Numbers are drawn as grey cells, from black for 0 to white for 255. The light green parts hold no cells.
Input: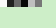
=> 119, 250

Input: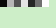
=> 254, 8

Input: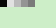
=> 122, 7

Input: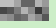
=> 153, 153

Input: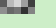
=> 63, 143

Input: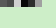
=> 160, 89

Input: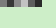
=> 42, 123

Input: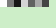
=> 67, 253

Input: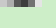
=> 228, 201
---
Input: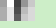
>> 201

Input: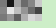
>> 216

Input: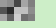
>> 111

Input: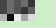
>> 164

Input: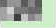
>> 134

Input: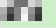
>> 131

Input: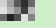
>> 224
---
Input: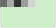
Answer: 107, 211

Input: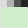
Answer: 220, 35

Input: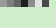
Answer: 155, 72

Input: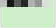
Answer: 191, 221

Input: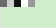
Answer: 106, 151

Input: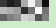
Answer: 58, 128

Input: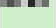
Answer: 135, 108
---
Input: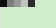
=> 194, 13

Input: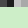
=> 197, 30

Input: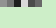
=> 217, 31

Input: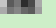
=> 197, 45

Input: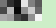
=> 245, 8

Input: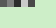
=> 202, 45

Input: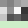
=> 248, 53
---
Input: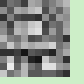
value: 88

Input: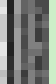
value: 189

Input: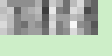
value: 218

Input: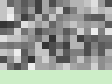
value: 77

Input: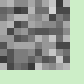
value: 59

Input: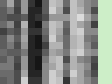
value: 107

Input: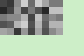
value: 82

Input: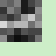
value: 83

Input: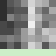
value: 116
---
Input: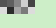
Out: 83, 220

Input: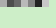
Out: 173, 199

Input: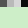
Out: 83, 10

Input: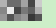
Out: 178, 84

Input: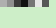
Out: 175, 86

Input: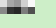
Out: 224, 79

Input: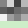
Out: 131, 172

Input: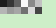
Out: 28, 69
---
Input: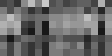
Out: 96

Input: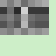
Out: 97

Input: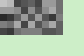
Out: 126

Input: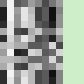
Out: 198

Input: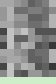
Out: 179
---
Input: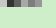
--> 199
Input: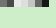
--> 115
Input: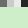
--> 107
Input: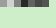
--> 157
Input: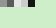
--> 148
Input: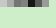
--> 199
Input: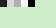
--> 31
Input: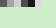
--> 90
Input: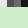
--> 231
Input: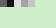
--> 98
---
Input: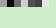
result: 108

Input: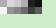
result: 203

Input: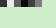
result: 94

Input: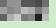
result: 147

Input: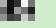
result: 48

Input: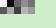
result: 100
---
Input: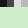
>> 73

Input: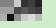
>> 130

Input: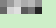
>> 157

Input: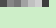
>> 134

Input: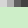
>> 176

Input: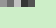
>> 108
